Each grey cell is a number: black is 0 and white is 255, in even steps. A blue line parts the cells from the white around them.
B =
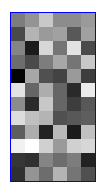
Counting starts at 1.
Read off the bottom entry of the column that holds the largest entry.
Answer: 148
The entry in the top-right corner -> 154
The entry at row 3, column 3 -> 215
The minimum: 5
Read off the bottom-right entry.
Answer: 80
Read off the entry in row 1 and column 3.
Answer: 200
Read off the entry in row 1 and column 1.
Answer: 125
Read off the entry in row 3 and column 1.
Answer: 133
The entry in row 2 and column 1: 74
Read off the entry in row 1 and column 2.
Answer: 148
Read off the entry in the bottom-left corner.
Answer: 48
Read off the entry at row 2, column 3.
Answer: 154
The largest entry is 255
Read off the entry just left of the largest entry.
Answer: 241
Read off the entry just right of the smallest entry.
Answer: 167
